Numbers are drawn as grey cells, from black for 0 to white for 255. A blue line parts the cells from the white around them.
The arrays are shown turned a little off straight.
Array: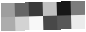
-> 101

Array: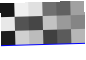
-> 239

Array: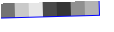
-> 201

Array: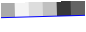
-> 244

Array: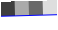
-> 170

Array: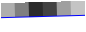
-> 127
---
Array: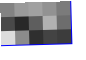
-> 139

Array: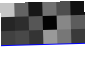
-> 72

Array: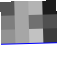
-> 166

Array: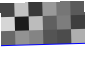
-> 146

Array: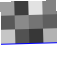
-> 82

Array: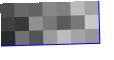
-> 112

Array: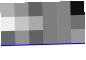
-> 146
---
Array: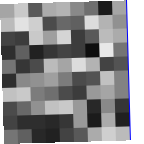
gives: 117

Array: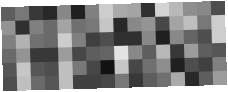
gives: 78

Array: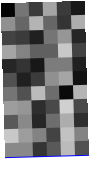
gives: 137

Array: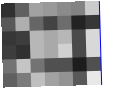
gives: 96

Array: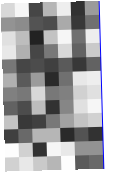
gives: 209

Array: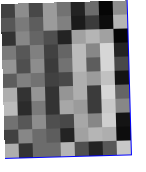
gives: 174

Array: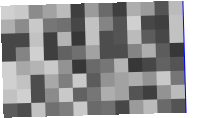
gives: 92

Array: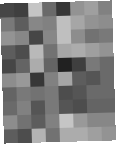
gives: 93

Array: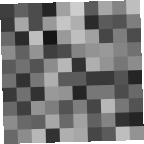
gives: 105
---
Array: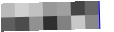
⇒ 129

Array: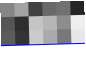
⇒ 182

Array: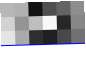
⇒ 249

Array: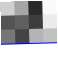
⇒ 96

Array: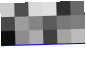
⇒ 91

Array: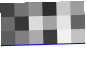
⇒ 163

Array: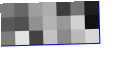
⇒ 152

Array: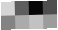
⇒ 171
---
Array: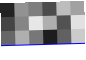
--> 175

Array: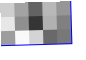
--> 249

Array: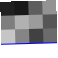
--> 133

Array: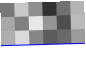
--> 219

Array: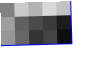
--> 102

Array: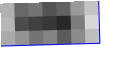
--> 147

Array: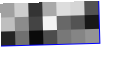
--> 112
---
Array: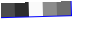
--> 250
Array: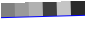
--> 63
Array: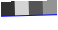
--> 212
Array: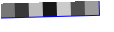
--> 203
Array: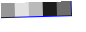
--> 186
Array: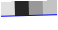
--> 38
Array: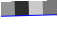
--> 45
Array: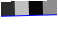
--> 192
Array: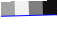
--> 242
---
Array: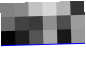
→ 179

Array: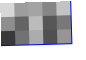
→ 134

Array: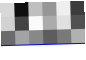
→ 239

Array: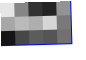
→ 35

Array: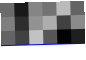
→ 187

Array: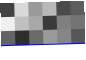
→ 75

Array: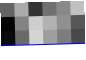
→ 137

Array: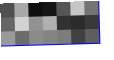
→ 198

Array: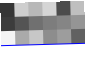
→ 76

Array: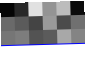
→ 188
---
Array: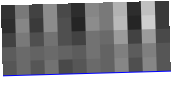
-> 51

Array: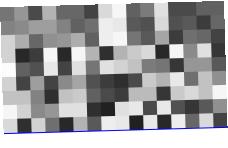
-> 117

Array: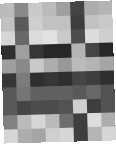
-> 187

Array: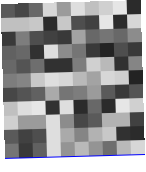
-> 90

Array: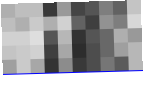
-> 175

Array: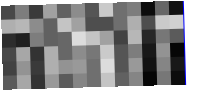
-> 72
